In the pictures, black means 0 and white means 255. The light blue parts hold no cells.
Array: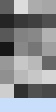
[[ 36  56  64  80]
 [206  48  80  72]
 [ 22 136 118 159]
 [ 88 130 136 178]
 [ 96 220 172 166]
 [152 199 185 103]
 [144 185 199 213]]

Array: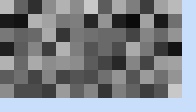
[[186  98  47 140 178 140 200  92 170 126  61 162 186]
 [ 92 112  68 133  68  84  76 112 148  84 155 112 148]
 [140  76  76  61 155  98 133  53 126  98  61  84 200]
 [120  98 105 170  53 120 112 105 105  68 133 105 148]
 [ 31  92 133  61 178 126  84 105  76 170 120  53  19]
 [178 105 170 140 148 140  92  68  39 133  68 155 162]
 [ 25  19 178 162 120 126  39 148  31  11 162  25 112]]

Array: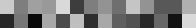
[[ 40 119  10 168  75 191  46 168  95  82  40 103  18 217]
 [203 126 160 153 217  61 126 147 111 197 147  88  88 176]]

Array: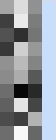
[[109   7  40]
 [ 96 228  69]
 [139 172  88]
 [109 248 103]
 [ 82  48 117]
 [ 63 234 124]
 [145 186 132]
 [165 220 145]
 [ 56 207 152]
 [ 76  63 179]]

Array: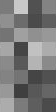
[[131 116  69  81]
 [144 108  75  94]
 [123 201  81 131]
 [152  63  88 102]
 [172 123  94  75]
 [116 160 144 152]
 [138  88 180 138]
 [166  69 193 172]]

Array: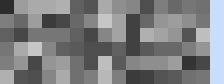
[[126 149  71 149 157 112  78 190  90 134 142 142 157  52  71]
 [176  84  78 134 170 112 126 184 126  59  65  84  90 112 118]
 [ 96  71 118 118 118  96  71 134 163  65 176 163 149  84 190]
 [126 104 157  59  71 104 134 198 163  65 104 149 157 142 118]
 [ 45 157 170 170 176  96  84 170 142 134  78 126 104 118 112]
 [118 170 198 134  96  90  78  78  96  65  90 104 104 126 149]]
